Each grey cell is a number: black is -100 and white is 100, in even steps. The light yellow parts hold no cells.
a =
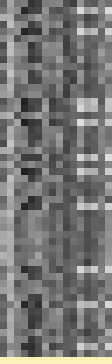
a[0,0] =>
-24
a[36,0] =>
40
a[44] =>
[-26, 31, 3, -15, -48, -43, -15, 1, 19, -27, -37, 23, -23, -16, 9, -9]
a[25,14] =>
-4
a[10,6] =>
11
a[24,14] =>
-14
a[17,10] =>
-9
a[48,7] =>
-10
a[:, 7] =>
[2, -31, -19, -2, -39, -25, 4, 5, -10, -28, -5, -7, -33, -30, -52, -45, -22, -53, 0, -6, -17, -28, -46, -40, -36, 4, -30, -44, -2, -37, -29, -24, -29, -18, -36, -15, -25, -31, -29, -2, -30, -21, -11, -38, 1, 5, -2, -37, -10, -49, -11]
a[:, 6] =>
[-3, 15, 3, 11, 10, -18, 12, 2, -7, -15, 11, -8, -14, -26, 12, 26, 2, 13, 1, -2, 1, -19, 10, -16, 21, 0, -17, -18, 1, 21, -2, -18, -15, 4, -8, -10, -17, 0, 2, -6, -27, 4, 3, 17, -15, -14, -2, -14, -5, 25, 3]
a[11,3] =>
12
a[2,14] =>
-9
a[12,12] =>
-40
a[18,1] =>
37
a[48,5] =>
-34
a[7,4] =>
-47
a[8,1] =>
24
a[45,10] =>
-47
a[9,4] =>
-8
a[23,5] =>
-9
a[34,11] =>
-20
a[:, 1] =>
[31, 21, 37, 50, 7, 30, 48, 48, 24, 37, 53, 31, 39, 29, -3, 3, 41, -6, 37, 33, 54, 37, 0, 36, 4, 49, 38, 45, 30, 23, 45, 30, 20, 39, 36, 34, 33, 39, 15, 45, 35, 31, 43, -3, 31, 38, 31, 37, 34, 5, 35]
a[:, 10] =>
[-50, -3, -23, -28, -17, -14, -27, -26, -42, -13, -39, -52, -9, -18, 4, -15, -19, -9, -42, -34, -29, -16, -13, -24, -17, -38, -24, -13, -39, -14, -17, -19, -27, -20, -12, -22, -23, -17, -11, -30, -26, -12, -37, -12, -37, -47, -36, -15, -25, -21, -42]
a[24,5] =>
-47
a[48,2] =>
1
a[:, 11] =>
[16, 70, -12, 17, 69, -1, 12, -14, 22, -22, 18, 12, -18, -7, 52, 68, -20, 73, 10, 10, 17, -12, 66, -8, 63, 9, -32, -21, 22, 59, -24, -6, -1, -22, -20, -24, -7, -21, 68, 9, -13, -28, 4, 50, 23, 11, 18, -28, 2, 63, 13]
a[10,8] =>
20
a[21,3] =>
-9
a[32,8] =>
0
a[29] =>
[-7, 23, 7, -71, -53, -47, 21, -37, -39, -32, -14, 59, 37, 55, 3, 65]
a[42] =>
[-26, 43, 4, -1, -45, -49, 3, -11, 7, -32, -37, 4, -34, -27, 11, -21]
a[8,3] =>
-18
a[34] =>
[33, 36, -9, -5, -2, 19, -8, -36, -17, -38, -12, -20, -38, -34, 2, 11]

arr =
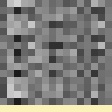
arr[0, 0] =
-31
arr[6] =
[10, -14, -1, -19, 48, 8, -23, -62, -62, -19, -28, -10, -4, -7, 45, -23]
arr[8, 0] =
-12
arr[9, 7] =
10
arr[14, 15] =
-11
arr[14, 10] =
9
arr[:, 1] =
[50, -8, 33, 26, 43, -16, -14, 15, 31, 19, -8, 44, 56, 55, -33]
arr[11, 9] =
-22
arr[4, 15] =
-4
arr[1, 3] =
-25
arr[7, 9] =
7
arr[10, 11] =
-42
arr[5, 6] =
2
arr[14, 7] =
-35
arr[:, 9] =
[-33, 6, -14, -28, -22, 6, -19, 7, -8, -20, 5, -22, -16, -30, 5]
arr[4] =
[-33, 43, 27, 20, 4, -8, 10, -11, 6, -22, -8, -5, -23, 13, -12, -4]
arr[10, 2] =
-79
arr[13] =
[-44, 55, 62, 37, -5, -27, 10, 10, 20, -30, -17, 9, -32, 38, -17, -3]
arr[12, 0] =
-42
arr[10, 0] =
1
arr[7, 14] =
-48
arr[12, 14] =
-35
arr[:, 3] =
[31, -25, 15, 7, 20, -28, -19, -19, -9, 14, -34, 21, 23, 37, -40]
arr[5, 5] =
8
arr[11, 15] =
-4
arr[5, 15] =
-4
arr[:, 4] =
[26, -36, -28, 55, 4, -36, 48, -26, 28, -19, 5, 3, -12, -5, -14]
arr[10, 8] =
-23
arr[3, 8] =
-45
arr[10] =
[1, -8, -79, -34, 5, 32, 2, -53, -23, 5, 17, -42, 2, -58, -12, -9]

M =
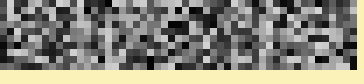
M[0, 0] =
-46
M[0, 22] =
21
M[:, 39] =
[-56, 62, 0, -75, -15, -25, -80, -4, -68, -39]
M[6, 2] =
-94
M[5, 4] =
55
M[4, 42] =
-36
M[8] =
[-85, -71, -25, -25, 5, 59, 45, -72, 29, -40, -38, 35, 15, 55, -92, 44, 31, 36, -60, -76, -61, -98, -58, -68, 15, 36, -1, -15, -61, 63, -21, -61, -10, 39, 53, 44, -52, 30, -18, -68, 11, 60, 57, 0, 58, -96, -84, 29, 34, -37, -89]
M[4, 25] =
-73
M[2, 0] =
-57
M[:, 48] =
[-66, -45, -37, -36, 33, 41, 17, -89, 34, 58]
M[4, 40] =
27
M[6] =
[-92, -44, -94, -19, -4, 22, -54, -77, -16, -65, -65, -6, -46, -78, 3, 43, -62, -43, 26, -12, -13, -49, -66, -12, 40, -29, -94, 5, 1, 65, -48, -37, -56, -4, -51, -84, -29, -15, 64, -80, -13, -32, -24, -19, 6, 64, 59, -35, 17, -89, -91]
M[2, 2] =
45
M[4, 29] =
-59
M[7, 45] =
38
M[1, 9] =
-76
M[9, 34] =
-39
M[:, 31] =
[-48, -65, 1, -10, -67, -66, -37, -37, -61, 16]
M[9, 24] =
60
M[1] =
[-31, 58, -72, 17, 54, -55, 27, 49, -78, -76, 22, 46, -97, -2, -72, -26, -76, 17, -26, -65, 14, -30, -43, -57, 42, -94, 52, -95, -87, 31, -63, -65, -16, -21, 33, 53, -52, -74, 24, 62, 7, -87, -58, 44, 36, 66, -49, -19, -45, -21, 51]
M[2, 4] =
-58
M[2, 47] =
47
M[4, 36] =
17
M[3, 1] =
12
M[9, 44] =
35
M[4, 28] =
26
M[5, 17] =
-84
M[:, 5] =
[49, -55, -34, -12, -53, 39, 22, -42, 59, -69]
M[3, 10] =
25
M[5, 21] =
-51
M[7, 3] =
50
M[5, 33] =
21

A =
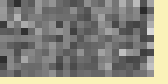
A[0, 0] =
13
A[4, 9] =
5
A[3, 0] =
-54
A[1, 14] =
7
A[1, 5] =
17
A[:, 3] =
[-17, -16, -21, 34, -62, -2, -41, 2, 31, -15, -11]
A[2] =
[18, -8, 40, -21, -2, -2, -12, -7, -13, -14, -12, -30, -39, -5, 26, -16, -25, 7, -4, 4, -26, 15]
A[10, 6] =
-3
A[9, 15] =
28
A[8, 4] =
0
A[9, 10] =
-41
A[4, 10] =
-50
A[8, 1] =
6
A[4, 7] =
9
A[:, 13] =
[-10, 9, -5, -28, -22, 7, -19, -15, -31, -28, -21]
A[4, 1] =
-30
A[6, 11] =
-21
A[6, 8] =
-9
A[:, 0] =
[13, 21, 18, -54, -27, 4, -6, 0, -64, -41, -19]
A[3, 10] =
-32
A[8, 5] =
-8
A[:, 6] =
[0, -20, -12, -3, -4, -20, -5, -19, 7, -1, -3]
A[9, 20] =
4
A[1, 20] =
-67
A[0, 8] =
-15
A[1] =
[21, -16, 10, -16, -11, 17, -20, -16, -20, -16, 10, -19, -33, 9, 7, 7, -7, 14, -8, 6, -67, -24]
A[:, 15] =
[21, 7, -16, 2, 27, -23, 5, 10, 4, 28, 2]
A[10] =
[-19, -10, -35, -11, -18, -9, -3, 12, -22, -6, -28, -16, -13, -21, -20, 2, -19, -16, -26, -13, -10, 12]
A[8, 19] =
-42
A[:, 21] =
[28, -24, 15, 36, 68, -35, 37, -43, 40, 51, 12]
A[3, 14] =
14
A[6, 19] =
-6
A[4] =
[-27, -30, -17, -62, -17, 25, -4, 9, 16, 5, -50, -18, -31, -22, 3, 27, 14, -35, -40, -11, -37, 68]

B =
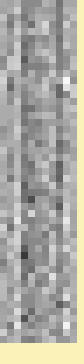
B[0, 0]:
32
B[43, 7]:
28
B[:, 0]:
[32, 28, 51, 34, 43, 35, 30, 36, 8, 15, 52, 64, 52, 43, 39, 34, 34, 35, 14, 22, 33, 53, 38, 32, 33, 43, 30, 37, 21, 30, 53, 25, 63, 44, 15, 28, 21, 0, 18, 40, 47, 45, 44, 25, 29, 31, 27, 61, 20]
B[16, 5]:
34
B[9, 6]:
6
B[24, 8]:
-18
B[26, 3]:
-24
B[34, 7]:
39
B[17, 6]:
22
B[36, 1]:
55
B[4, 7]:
18
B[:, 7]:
[31, 19, 31, 12, 18, 29, 32, 37, 55, 28, 56, 28, 15, 31, 27, 17, 42, 24, 48, 48, 50, 28, 51, 19, 23, 13, 57, 31, 11, 17, 57, 34, 7, 48, 39, 64, 51, 50, 21, 76, 45, 40, 8, 28, 11, 46, 35, 9, 52]
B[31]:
[25, 11, 79, 4, 0, 12, 15, 34, 21, 81, 29]
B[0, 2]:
40
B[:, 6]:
[40, 22, 34, 67, 56, 10, 19, 53, 27, 6, 18, 50, 58, 45, 30, 24, 46, 22, 24, 28, 15, 34, 19, 56, 38, 60, 23, 1, 27, 39, 26, 15, 40, -4, 14, 3, 6, 10, 47, 8, 12, 56, 34, 30, 20, 12, 25, 48, 40]
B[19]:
[22, 32, 52, -5, 8, 19, 28, 48, 11, 41, 34]
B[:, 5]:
[9, 27, 37, 40, 38, 16, 32, 40, 11, 0, 11, 12, 33, 37, 15, 13, 34, -1, 10, 19, -5, 27, 36, 41, 20, 30, 12, -3, 23, 22, 17, 12, 22, 17, 7, 31, 13, 14, 37, 13, -2, 22, 24, 25, 30, 2, 20, 28, 16]
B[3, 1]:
-4
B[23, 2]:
47
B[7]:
[36, 11, 54, -3, 12, 40, 53, 37, -2, 20, 28]
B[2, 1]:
6
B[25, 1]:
-5
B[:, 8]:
[-8, -2, -2, -5, 2, -10, -2, -2, 1, 0, 13, 36, -18, -19, 11, 5, 1, 21, 2, 11, -16, -7, 14, -24, -18, -23, -1, 22, -4, -27, 6, 21, -3, 3, 9, 25, 12, 4, -1, 21, 16, 5, 17, -26, 16, 29, 15, 6, 17]
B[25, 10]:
47
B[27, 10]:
32
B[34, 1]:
52
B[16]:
[34, 34, 39, -2, 25, 34, 46, 42, 1, 39, 31]
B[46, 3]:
18
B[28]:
[21, 31, 43, -12, -39, 23, 27, 11, -4, 45, 40]
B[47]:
[61, 18, 41, 27, 36, 28, 48, 9, 6, 55, 31]
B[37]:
[0, 35, 50, -8, -4, 14, 10, 50, 4, 21, 43]
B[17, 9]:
30
